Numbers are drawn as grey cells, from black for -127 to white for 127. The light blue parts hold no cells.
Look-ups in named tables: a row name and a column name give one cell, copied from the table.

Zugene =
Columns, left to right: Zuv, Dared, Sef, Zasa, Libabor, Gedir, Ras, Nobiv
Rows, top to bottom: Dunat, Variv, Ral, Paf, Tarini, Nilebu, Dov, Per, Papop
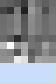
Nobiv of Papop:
27
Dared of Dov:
121
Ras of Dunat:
-32
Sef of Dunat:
-44
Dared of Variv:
-77
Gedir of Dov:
-15
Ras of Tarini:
-17
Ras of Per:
11

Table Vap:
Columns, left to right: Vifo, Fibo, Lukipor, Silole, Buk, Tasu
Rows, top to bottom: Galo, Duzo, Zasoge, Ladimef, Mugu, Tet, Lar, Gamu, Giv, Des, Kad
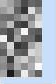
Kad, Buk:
20
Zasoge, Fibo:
-20
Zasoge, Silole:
43
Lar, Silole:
-58
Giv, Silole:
78
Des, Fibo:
-21
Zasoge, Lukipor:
7
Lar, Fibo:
86
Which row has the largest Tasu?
Des

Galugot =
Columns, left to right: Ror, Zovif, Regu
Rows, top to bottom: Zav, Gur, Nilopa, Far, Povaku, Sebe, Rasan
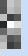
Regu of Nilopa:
-40
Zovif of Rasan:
-67
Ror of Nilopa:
65
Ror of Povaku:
-23
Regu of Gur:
45
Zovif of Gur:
61
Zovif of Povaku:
44
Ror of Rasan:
66
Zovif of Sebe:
-43

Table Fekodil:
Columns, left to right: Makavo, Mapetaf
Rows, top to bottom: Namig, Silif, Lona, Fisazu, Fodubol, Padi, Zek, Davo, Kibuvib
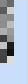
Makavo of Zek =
67
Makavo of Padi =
-64
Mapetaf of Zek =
-99
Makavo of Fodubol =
47
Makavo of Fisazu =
13
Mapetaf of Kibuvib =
92
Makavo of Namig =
5
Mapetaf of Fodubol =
26
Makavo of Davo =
-57
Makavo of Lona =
16
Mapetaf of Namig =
-22
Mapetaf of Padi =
16
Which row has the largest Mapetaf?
Kibuvib

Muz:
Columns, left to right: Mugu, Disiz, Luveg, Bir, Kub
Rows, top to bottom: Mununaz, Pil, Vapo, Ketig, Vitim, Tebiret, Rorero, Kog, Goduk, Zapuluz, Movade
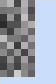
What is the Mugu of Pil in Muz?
-11
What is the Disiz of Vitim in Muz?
-65
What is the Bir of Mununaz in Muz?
49
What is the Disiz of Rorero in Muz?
52
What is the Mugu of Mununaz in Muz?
27
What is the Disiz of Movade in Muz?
-36
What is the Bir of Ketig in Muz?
18
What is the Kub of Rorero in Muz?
-12
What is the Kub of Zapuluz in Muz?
-12
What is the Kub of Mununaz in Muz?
-16
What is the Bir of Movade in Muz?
10
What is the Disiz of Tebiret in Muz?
-6
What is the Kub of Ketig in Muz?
45
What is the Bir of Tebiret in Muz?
-29
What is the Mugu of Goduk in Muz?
-56

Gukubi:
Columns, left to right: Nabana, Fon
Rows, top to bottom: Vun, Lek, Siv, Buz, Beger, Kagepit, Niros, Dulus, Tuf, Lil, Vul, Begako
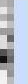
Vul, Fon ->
20
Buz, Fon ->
63
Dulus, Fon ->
-5
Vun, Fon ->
40
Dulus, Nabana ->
-44
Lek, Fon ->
57
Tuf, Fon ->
-23
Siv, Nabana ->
51
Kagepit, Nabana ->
92
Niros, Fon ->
55
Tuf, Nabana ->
-108
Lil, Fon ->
29
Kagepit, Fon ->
-24

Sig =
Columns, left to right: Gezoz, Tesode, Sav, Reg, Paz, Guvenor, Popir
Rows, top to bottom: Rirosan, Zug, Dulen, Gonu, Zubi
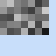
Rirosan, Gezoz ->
43
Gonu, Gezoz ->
-23
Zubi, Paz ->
-74
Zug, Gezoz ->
22
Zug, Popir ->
73
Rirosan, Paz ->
20
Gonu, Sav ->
4
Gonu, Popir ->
51
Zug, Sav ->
-2
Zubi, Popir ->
-104
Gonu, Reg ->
-36
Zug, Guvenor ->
-8

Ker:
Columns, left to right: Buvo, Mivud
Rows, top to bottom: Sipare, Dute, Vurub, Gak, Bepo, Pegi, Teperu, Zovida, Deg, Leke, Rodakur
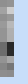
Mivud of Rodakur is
12
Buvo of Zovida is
-18
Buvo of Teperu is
-19
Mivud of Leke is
-9
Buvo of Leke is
6
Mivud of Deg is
40
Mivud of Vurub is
25
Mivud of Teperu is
-87

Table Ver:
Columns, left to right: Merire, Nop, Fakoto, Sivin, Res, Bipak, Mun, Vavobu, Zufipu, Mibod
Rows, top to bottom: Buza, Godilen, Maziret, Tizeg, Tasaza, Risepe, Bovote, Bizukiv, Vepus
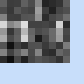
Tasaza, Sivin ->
55
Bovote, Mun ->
-69
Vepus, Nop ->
-112
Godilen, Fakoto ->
-40
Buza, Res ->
-51
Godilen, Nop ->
-71
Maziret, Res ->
-41
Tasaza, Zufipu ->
34
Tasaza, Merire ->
23
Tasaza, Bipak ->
-53
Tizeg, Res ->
-61
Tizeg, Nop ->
6
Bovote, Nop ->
-110
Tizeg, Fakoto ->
25
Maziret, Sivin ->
-43
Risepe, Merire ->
43
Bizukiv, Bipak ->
4
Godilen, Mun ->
-65
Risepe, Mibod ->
-61

